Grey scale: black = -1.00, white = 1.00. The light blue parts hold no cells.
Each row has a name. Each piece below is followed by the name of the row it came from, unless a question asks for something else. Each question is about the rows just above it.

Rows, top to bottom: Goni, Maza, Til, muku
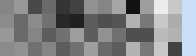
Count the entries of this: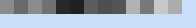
13
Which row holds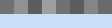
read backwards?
Til
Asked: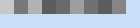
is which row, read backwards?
muku
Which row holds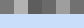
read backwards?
muku

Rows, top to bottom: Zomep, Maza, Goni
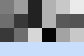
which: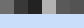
Maza
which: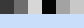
Goni
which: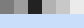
Zomep
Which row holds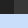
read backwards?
Maza
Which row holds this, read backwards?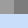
Zomep
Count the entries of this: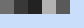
5
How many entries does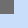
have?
1

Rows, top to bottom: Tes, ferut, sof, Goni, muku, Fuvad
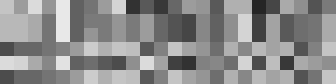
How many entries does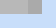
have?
3
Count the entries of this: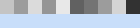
10
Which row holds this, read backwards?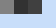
muku

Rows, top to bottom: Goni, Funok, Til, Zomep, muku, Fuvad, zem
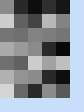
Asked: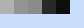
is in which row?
Fuvad
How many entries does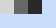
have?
3
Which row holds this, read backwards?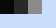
Zomep
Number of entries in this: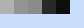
5
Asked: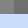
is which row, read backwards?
Til

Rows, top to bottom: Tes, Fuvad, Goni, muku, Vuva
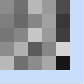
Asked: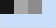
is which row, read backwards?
Vuva
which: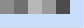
Tes

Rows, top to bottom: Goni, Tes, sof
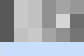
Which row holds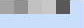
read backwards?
Goni
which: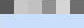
Tes
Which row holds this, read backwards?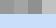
Goni
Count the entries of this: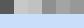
6
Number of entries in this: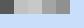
5
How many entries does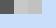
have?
3

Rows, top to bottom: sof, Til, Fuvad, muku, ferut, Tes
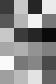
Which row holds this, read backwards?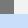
Til
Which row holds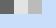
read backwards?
Tes
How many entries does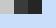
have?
3
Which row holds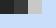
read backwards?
Fuvad

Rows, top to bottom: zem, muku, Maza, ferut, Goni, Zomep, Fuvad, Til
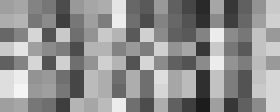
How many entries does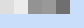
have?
5
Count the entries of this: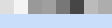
8

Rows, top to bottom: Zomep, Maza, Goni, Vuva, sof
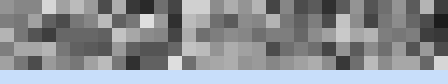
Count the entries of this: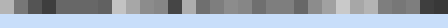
32
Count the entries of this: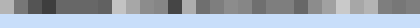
30
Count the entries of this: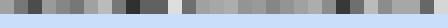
32
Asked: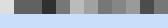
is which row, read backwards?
sof

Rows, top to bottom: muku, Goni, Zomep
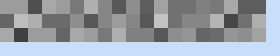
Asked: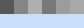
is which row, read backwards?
muku
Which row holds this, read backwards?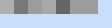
Zomep

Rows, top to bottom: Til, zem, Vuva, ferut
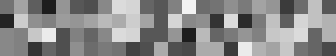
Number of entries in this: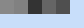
5
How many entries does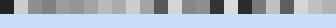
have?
24
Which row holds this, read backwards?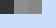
zem
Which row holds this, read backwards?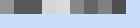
Vuva

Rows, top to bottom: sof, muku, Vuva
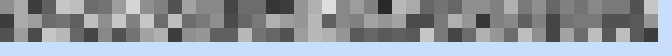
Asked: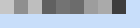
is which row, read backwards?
muku
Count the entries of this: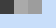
3

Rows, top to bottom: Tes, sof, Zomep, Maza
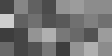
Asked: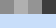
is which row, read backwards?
Maza
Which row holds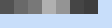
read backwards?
Zomep
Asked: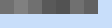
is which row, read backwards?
sof
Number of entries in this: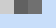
3
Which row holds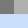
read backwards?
Zomep

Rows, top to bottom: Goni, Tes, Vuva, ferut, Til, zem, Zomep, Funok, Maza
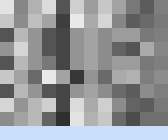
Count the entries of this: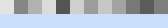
12
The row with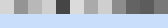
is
Funok

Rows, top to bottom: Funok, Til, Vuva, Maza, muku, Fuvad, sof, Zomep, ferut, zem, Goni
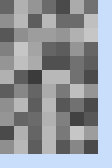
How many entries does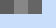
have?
3
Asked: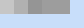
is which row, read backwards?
Vuva
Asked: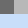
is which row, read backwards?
Til
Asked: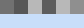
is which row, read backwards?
Zomep
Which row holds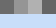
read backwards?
Funok
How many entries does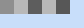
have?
5

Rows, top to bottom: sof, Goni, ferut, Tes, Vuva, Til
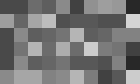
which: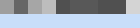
Goni
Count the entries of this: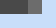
3
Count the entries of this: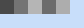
5
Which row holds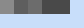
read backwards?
sof
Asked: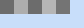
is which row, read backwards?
Tes
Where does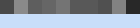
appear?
Vuva
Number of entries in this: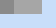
3

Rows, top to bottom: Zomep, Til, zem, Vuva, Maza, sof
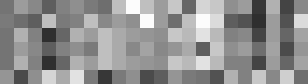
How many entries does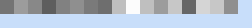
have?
17
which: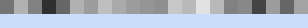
zem
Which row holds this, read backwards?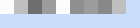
Til
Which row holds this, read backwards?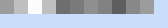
Zomep
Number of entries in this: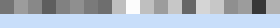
20
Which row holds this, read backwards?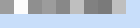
Til

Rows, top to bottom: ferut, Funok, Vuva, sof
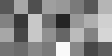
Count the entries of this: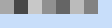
7
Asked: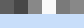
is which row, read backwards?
sof
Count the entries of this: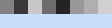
8
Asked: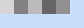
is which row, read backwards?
Vuva

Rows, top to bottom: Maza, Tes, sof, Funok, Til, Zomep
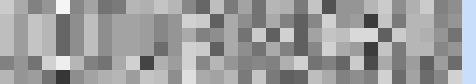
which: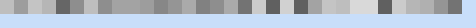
sof
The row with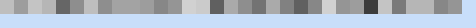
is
Tes
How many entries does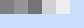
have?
5
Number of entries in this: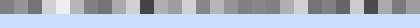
30

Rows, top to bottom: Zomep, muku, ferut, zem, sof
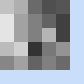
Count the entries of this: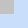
1
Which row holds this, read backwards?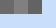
sof
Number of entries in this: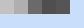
5
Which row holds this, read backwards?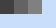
muku
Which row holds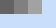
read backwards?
muku
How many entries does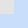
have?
1

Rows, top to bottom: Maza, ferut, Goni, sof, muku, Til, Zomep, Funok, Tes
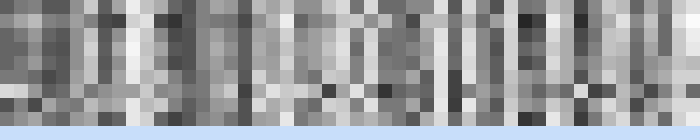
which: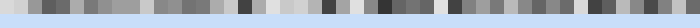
Zomep
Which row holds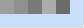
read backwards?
Zomep
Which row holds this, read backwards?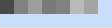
ferut
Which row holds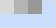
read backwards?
Funok
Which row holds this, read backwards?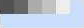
Maza
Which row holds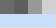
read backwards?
Zomep

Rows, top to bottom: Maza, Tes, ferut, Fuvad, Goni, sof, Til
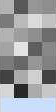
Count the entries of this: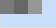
3
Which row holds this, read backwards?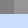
Goni

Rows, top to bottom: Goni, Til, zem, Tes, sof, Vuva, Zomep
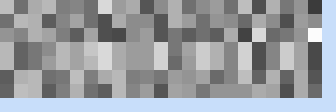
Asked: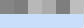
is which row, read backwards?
Vuva
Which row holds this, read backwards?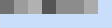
Til
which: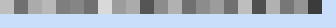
Goni
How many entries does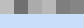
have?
6
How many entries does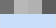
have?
4

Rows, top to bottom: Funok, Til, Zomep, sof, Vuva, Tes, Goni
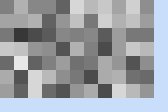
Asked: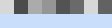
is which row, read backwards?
Goni
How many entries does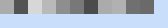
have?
11
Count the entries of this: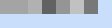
7
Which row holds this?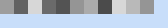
Goni
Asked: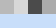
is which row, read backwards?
Goni
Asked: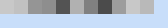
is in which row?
sof
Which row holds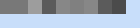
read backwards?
Zomep

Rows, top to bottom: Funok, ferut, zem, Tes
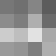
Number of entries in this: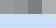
4
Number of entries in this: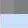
2
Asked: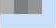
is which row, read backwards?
Tes
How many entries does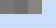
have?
3
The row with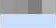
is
Tes

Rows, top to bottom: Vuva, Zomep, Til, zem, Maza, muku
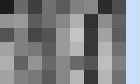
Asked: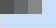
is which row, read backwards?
Maza
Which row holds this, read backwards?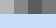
muku
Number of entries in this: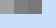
3
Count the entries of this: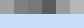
6

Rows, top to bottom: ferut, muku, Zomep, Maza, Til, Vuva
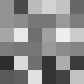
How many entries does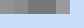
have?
5
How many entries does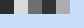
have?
5
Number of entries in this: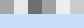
6
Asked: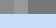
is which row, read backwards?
Maza

